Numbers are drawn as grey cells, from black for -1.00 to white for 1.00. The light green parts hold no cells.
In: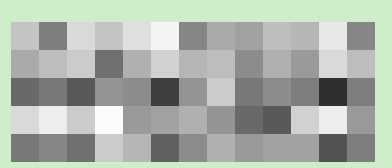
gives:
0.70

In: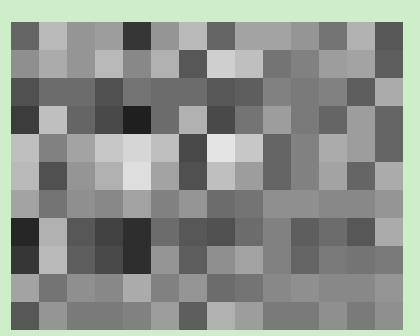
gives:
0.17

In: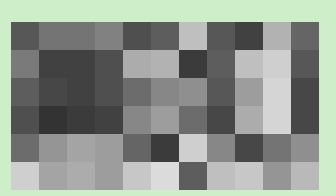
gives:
-0.09

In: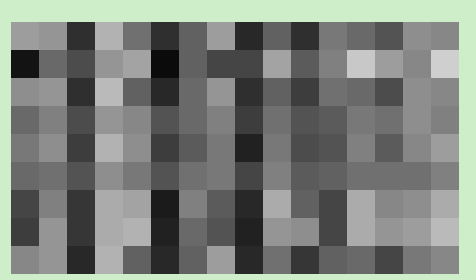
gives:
-0.63

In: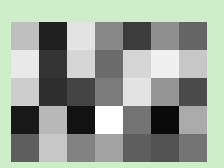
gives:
0.78
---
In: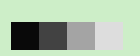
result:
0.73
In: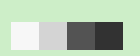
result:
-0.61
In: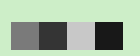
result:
-0.81
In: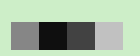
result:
0.51
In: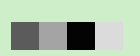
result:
0.72
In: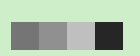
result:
-0.70
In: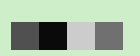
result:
-0.12
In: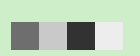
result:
0.86
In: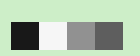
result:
-0.26
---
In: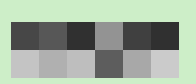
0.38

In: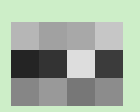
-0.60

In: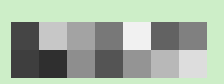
-0.63

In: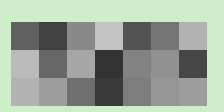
-0.19

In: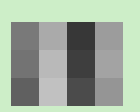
0.45

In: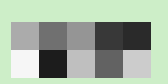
-0.78
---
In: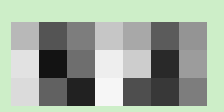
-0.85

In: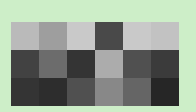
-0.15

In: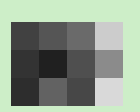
-0.75

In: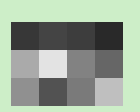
0.78

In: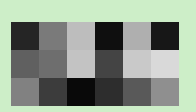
-0.14

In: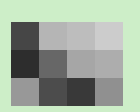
-0.19
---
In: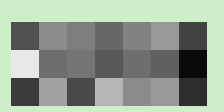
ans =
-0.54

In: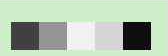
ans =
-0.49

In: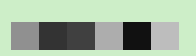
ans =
0.13

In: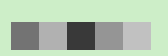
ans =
-0.10

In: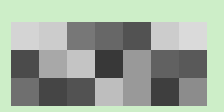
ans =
-0.13

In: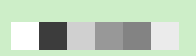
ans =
1.00

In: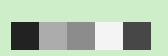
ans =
-0.73

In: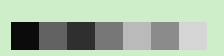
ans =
-0.91

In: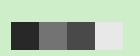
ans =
-0.69
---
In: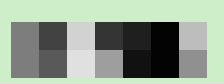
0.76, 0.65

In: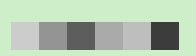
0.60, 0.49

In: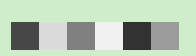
0.89, 0.71

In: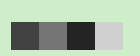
0.63, -0.08

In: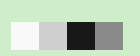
0.95, 0.62

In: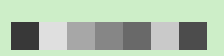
0.75, 0.58

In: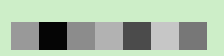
0.55, 0.40

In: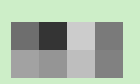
0.60, 0.49

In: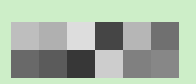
0.73, 0.61

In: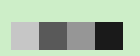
0.55, 0.18
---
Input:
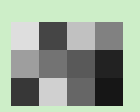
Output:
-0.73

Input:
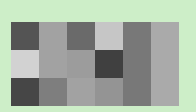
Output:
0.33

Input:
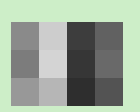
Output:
-0.18

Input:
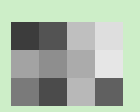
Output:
0.80

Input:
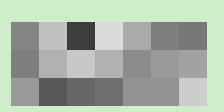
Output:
0.27

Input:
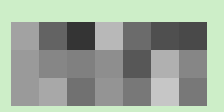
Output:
0.05
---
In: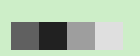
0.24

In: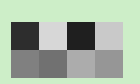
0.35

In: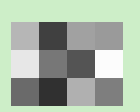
0.38

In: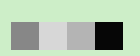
0.41

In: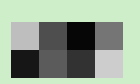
-0.61

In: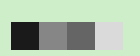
-0.21

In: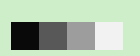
0.23
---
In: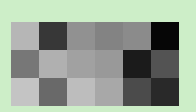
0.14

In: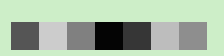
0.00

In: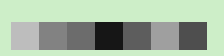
-0.15

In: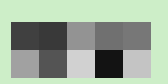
0.15

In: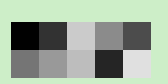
0.59

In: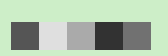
0.33

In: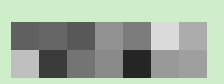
-0.31
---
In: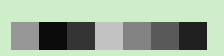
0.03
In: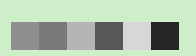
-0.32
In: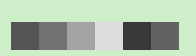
0.73
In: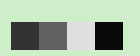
-0.23
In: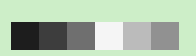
0.92
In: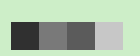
-0.05
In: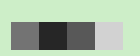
-0.70
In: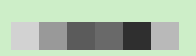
-0.18
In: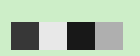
0.82
